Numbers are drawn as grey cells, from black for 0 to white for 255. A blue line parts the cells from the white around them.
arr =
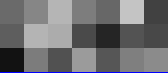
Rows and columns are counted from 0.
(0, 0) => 106
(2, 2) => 81
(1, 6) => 72
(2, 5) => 127
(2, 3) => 155

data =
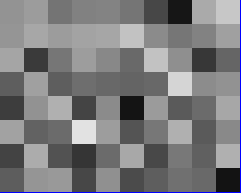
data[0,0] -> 147
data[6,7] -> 120
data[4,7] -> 90
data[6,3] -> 53
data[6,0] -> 67
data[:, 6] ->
[71, 139, 194, 104, 155, 119, 72, 94]
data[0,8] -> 170
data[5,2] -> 107
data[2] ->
[165, 58, 118, 157, 136, 105, 194, 143, 55, 101]
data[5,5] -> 84
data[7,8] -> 105
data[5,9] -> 137
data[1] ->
[149, 167, 156, 163, 166, 194, 139, 118, 130, 160]
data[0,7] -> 22
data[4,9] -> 167
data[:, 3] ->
[129, 163, 157, 110, 68, 226, 53, 71]
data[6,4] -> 107

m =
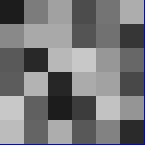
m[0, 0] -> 28
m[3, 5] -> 72
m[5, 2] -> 173
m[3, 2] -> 38
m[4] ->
[200, 96, 28, 60, 194, 149]
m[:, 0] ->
[28, 137, 89, 92, 200, 188]
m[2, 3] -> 200
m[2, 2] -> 184
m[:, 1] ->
[124, 169, 40, 179, 96, 100]
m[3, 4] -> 162
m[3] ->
[92, 179, 38, 171, 162, 72]
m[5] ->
[188, 100, 173, 88, 130, 42]

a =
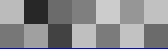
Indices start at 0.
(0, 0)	187
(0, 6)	193
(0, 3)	127
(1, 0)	119
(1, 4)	123

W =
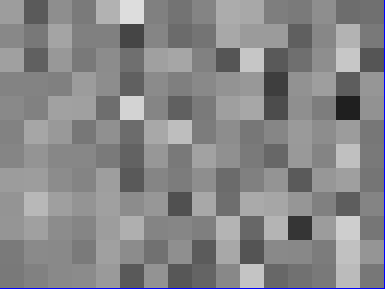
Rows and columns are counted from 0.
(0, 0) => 157
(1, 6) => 133
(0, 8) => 132
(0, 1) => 90
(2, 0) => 160
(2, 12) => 111
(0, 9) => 172
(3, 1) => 131
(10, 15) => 149
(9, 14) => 206
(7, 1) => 157
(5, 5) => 108
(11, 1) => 129
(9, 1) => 160
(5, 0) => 130
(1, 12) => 95
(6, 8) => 162
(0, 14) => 109
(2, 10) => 198
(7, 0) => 156
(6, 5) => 98
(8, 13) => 128
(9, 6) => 132
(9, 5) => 175
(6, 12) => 153
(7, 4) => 158
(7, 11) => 148
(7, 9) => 107
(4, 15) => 146
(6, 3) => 135
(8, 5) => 140
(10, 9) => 168
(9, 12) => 53
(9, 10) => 103

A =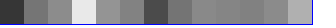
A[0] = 54
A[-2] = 139
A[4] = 148
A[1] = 117

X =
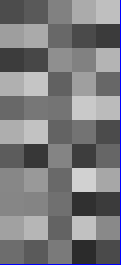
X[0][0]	76
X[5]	[174, 194, 99, 115, 75]
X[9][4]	137
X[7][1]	153
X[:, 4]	[191, 59, 180, 103, 187, 75, 102, 167, 59, 137, 74]
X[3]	[176, 197, 97, 159, 103]
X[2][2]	143
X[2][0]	60
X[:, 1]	[89, 170, 71, 197, 119, 194, 55, 153, 132, 182, 90]

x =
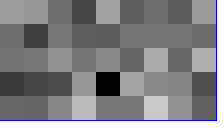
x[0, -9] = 158
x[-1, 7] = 146
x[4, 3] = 185
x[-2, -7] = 78
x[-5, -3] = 112
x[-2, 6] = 137
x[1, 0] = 111
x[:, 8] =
[154, 107, 174, 79, 96]
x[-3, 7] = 104
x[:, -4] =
[94, 116, 102, 163, 119]
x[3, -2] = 131
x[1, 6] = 115
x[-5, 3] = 68
